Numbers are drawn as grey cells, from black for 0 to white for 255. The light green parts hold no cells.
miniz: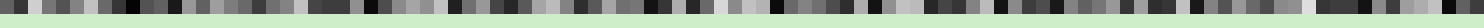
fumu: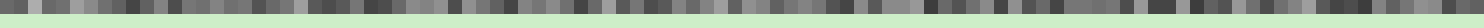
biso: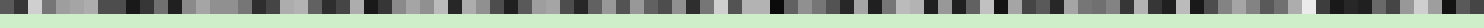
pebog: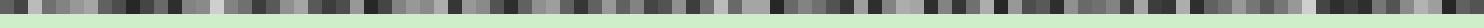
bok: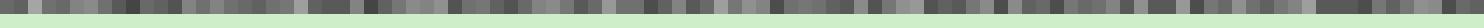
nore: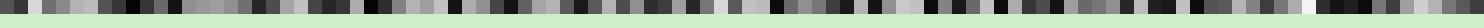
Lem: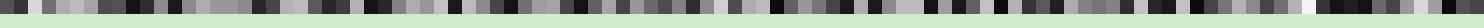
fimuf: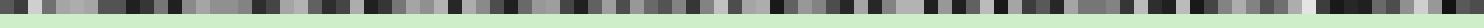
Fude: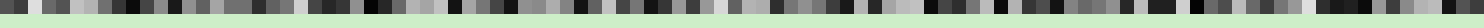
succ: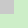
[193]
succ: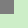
[105]

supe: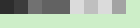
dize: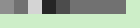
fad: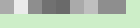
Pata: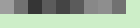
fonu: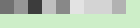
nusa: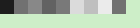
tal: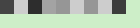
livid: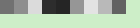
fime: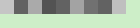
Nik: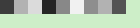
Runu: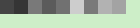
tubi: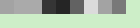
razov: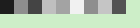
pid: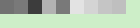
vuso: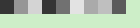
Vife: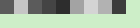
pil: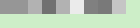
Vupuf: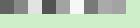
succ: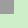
[113]
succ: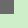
[170]
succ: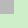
[98]
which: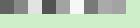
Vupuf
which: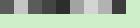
Vife
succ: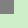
[121]

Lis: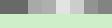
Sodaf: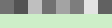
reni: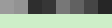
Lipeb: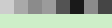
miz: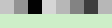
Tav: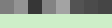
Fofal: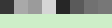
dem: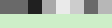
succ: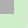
[227]
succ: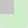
[147]
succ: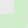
[205]
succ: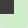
[183]

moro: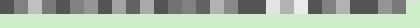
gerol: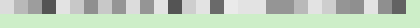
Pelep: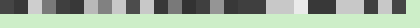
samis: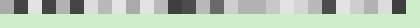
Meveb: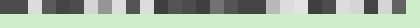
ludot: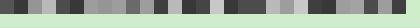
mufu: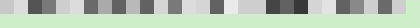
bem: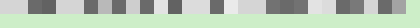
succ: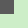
[69]
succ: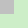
[121]

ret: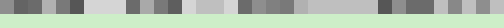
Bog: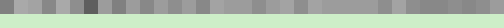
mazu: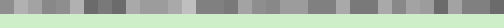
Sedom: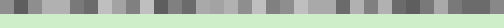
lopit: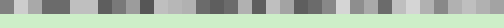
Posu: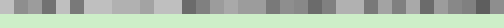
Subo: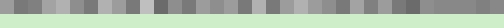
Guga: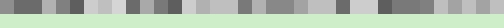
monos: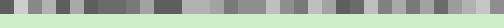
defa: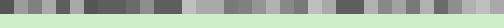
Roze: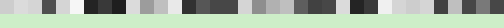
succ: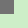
[191]
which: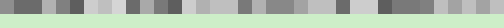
Guga
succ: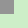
[177]
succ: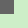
[107]
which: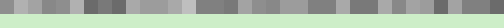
mazu
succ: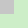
[142]
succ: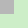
[177]

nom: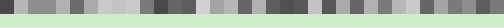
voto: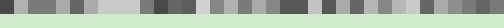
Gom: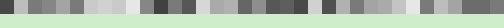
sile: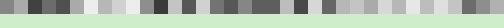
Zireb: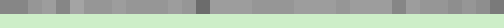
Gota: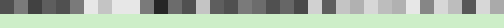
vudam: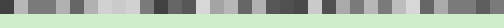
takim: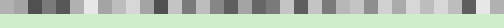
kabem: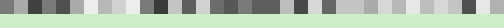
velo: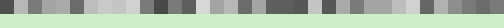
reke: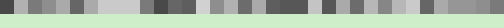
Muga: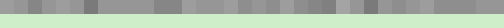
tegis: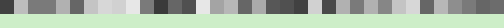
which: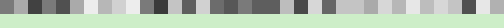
kabem
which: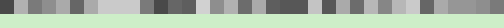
reke
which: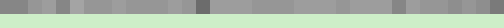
Zireb
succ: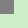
[164]
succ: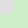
[196]
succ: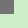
[87]

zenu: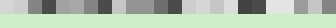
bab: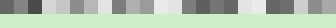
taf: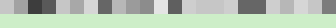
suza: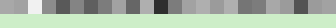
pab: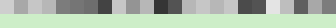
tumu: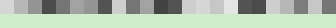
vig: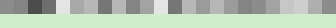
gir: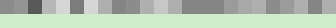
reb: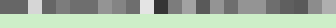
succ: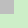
[95]
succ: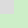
[67]

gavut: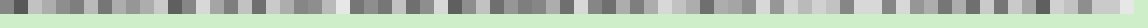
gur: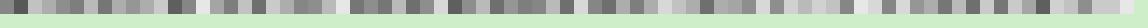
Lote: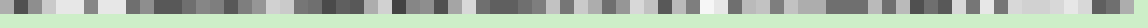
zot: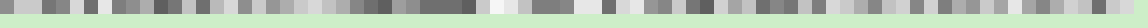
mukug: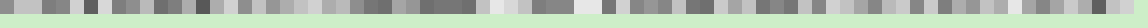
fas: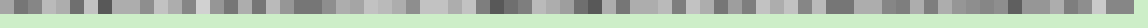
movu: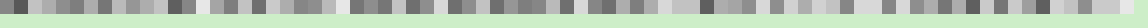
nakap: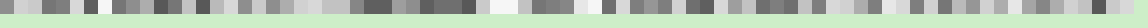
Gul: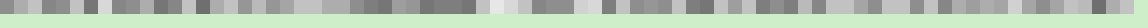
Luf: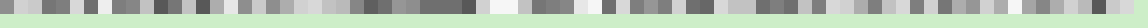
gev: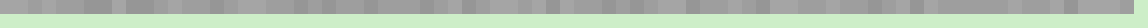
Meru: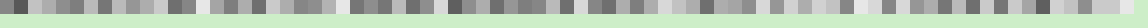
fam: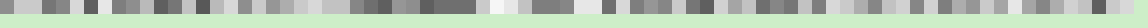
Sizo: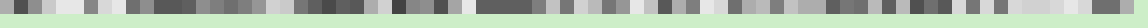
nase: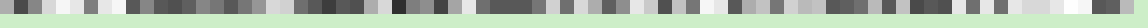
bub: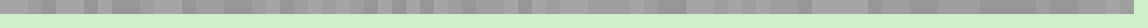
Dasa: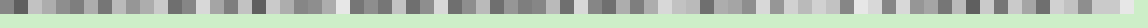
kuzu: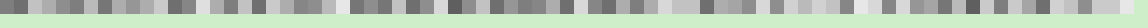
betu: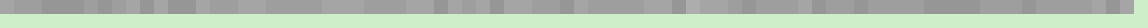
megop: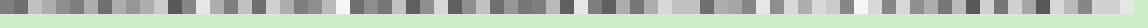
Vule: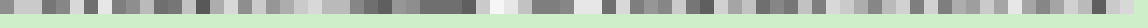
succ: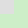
[173]
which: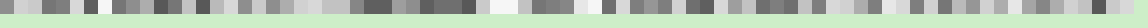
nakap
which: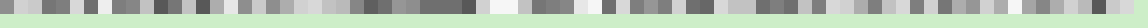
Luf
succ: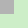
[231]
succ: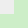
[126]
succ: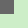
[216]

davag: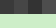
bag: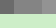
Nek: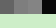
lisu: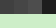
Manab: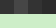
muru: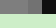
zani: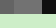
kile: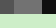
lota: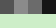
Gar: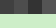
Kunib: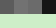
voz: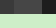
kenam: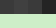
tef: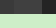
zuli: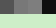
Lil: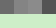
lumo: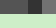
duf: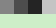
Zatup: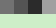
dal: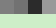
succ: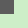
[114]
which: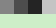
duf
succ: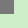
[126]
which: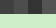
Gar
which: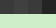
kenam
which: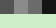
lota

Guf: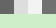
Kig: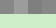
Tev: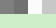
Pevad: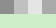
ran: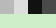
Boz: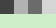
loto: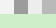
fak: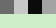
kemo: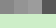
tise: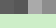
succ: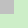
[229]
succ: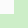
[199]
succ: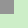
[156]

